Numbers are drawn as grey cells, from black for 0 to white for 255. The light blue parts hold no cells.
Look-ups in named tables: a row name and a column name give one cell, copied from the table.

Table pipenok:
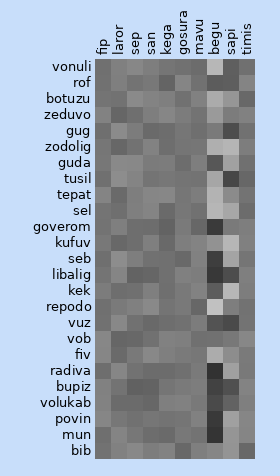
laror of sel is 111
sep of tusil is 132
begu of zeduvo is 154
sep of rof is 115
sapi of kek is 183
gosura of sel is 119
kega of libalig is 112
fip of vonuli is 112
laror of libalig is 133
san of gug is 106
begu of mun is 52

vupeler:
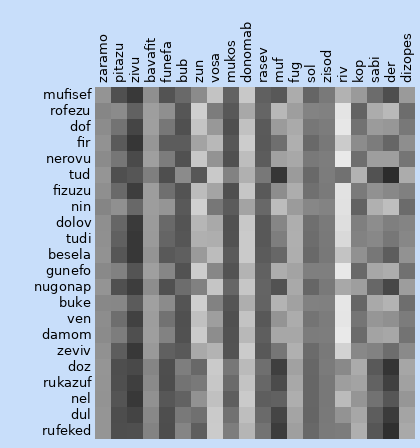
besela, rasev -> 91
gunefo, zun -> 205
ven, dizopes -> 124
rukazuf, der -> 64
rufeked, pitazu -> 78
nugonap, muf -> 82
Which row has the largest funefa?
nin

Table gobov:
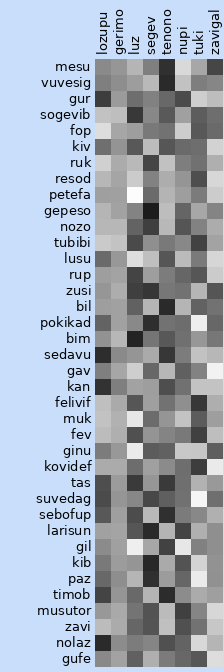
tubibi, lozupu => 202
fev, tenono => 132
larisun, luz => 86
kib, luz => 149
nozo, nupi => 85
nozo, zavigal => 172
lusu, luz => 222
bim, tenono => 88
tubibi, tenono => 121
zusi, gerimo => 173
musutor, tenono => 187
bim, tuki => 151
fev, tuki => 64

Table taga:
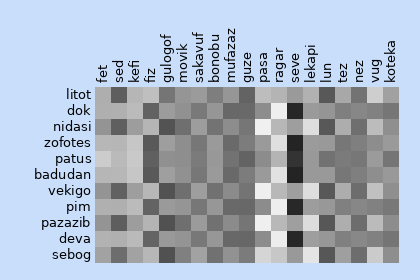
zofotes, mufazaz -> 106
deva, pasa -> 140
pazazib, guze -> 117
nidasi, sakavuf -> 157
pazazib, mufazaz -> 139
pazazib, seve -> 159
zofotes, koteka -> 154
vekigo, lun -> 88
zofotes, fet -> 183
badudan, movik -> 145
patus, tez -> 123
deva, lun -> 151
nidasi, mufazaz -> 141
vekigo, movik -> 111
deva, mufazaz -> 104
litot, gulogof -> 117
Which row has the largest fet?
patus

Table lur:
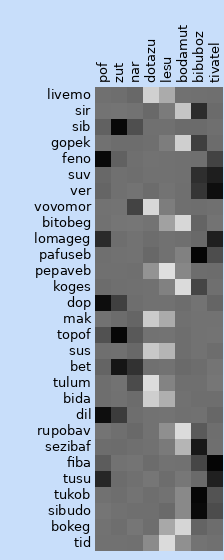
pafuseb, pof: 111
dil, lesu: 115
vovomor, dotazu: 215
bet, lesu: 114
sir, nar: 114
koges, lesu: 129
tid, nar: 112
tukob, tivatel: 83
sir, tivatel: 107
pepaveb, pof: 112
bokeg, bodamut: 214
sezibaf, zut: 108
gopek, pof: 113
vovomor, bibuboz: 110
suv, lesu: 113
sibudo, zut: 113
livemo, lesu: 171
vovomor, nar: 67
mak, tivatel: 114
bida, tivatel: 110

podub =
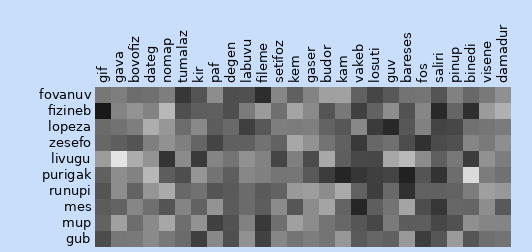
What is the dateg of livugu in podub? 147
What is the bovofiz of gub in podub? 121
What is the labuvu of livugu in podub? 145
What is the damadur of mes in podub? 89
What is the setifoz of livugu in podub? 69
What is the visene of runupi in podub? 159

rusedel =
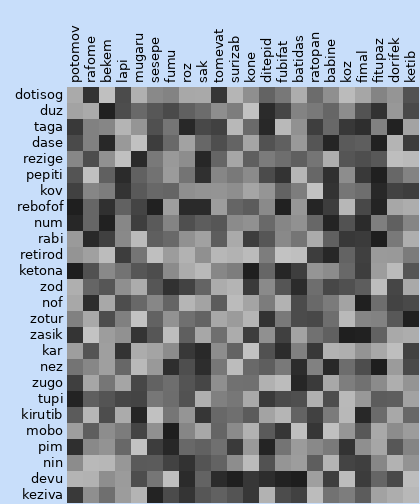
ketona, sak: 185
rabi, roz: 145
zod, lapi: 143
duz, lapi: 77
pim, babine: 122
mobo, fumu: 30
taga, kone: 106
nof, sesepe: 135
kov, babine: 51
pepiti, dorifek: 103
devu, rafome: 178
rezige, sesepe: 121
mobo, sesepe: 144
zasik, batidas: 163
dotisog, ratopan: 108

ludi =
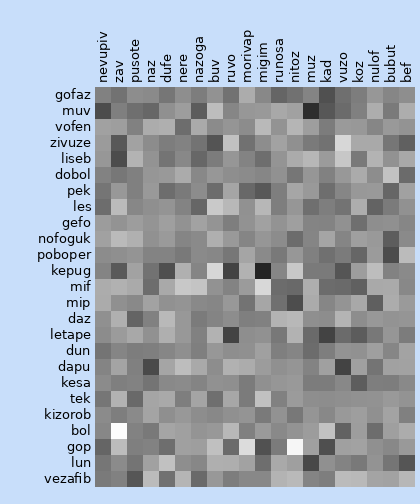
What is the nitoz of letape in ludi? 178
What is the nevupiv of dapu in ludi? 132
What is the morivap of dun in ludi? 144
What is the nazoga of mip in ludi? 137
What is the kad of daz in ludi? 141
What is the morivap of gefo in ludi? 146
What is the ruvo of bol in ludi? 184
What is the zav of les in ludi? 187
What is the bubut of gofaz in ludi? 134
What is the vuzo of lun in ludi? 131
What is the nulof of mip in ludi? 95
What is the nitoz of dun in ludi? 133
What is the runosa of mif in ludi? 108
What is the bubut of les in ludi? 123
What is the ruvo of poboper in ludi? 119
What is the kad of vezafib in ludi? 126
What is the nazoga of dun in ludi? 127
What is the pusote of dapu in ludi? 128
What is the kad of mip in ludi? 134
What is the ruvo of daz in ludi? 141
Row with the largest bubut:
dobol

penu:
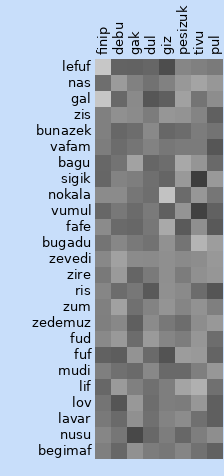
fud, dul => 154
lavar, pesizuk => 140
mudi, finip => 127
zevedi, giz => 143
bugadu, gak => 121
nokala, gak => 118
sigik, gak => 126
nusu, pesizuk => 103
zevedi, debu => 161
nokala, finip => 139
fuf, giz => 83
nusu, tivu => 126
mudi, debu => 112
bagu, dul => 102
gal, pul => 141
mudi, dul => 136
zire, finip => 121
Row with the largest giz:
nokala

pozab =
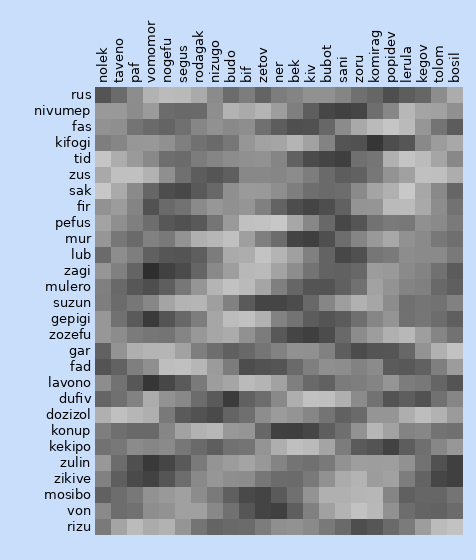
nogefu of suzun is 164
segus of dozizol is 90
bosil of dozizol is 155
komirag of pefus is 114
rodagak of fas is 134
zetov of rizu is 124
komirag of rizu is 86
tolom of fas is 116
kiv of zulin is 112
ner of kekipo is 174

